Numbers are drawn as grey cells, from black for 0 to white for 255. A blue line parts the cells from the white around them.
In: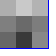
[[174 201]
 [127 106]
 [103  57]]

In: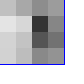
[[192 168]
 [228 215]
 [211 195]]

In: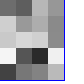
[[109  94]
 [207 153]
 [201 215]]

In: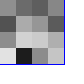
[[143 107]
 [ 82 171]
 [141 210]]

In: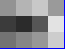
[[147 180]
 [ 59  43]
 [115 134]]

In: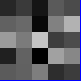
[[ 39  58]
 [ 97 105]
 [155 123]]

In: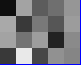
[[ 15 163]
 [169  57]
 [163 115]]

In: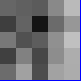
[[102  96]
 [ 62  99]
 [120  81]]
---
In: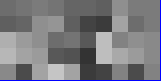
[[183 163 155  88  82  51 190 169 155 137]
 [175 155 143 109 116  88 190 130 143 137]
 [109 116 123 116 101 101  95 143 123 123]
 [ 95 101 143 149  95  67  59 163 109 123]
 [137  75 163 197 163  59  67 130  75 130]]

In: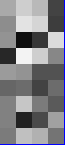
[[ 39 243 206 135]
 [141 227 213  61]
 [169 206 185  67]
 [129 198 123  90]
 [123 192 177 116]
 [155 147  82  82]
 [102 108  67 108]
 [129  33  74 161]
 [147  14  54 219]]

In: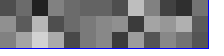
[[129 164 210 170  72 122 136  59 157  84 136 115  84]
 [ 78 107  33 129 107  99  99  78 190 129  65  47 115]
 [144  91 183  78 107 122 136 144  59 164 151 176  91]]

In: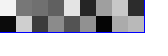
[[ 11 207  60 139  83 145   5 171 185]
 [243 119 112  96 228  37 159 200  44]]

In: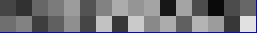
[[111 130  62  96 143  69 194  55 202 137 172  96 180 156  55 225]
 [ 69  49 103 123 156  83 130 172 149 164  23 164  76  10  76 103]]

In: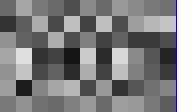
[[166 224  50  66  20 202  43 216 139  86  35]
 [145 196  72  98  43 174  66 190 127  92  58]
 [105 166 120 105  78 139 105 152 139 120 112]
 [120 145 112 105 127 152 105 158 152 120  92]
 [145  98  86 174  78 127  66  98  58  58  78]
 [ 50  92 174  72 190  66 190  78 158 182 196]
 [158  28 133 166 182  72 152  50  86 112 133]]

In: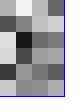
[[179 244 186 102]
 [ 58 150 117  94]
 [200 137 144 173]
 [ 81 131 192 208]
 [216  73 158 166]
 [222  22 109 124]]

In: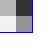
[[242 148]
 [183  50]]
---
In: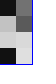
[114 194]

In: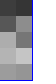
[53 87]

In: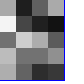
[170  32 206 188]

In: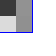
[146 219]

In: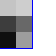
[206  61]

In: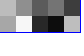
[61 13]

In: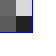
[217  90]

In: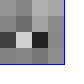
[167 163 207 129]
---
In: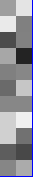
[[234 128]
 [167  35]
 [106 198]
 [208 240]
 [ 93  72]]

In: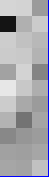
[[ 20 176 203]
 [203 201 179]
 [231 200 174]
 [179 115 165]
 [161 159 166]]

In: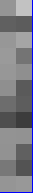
[[ 96  92]
 [154 116]
 [143  90]
 [ 78  60]
 [146  96]
 [149 152]]

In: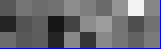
[[ 35  83  94  22  67 141 157 116  78 113]]

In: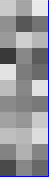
[[144  87 115]
 [ 57 136  90]
 [189 135 225]
 [162 150 201]
 [130 177 132]]

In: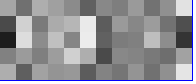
[[ 74 209 122 171 182 234  92 154 135 156 114  79]
 [129 155 127 157 208 174  74 136 132 121 110 162]]

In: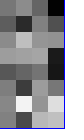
[[ 93  42 129  80]
 [157 161 165  26]
 [126  60 156 119]
 [129  73 184 192]]

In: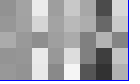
[[151 162 213 163 185 173 104 201]
 [148 150 234 152 221 128  62 195]]
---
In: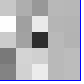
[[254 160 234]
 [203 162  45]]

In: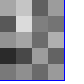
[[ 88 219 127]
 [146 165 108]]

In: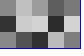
[[ 51 204 210]
 [136  83  49]]

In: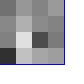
[[136 175 139]
 [129 224  76]]

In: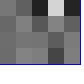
[[104 128  88]
 [109 117 116]]

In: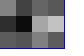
[[ 45  12 166]
 [ 92  84 128]]

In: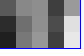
[[ 44 111 143]
 [ 31 120 151]]

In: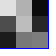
[[ 77 189  39]
 [ 27 120 125]]
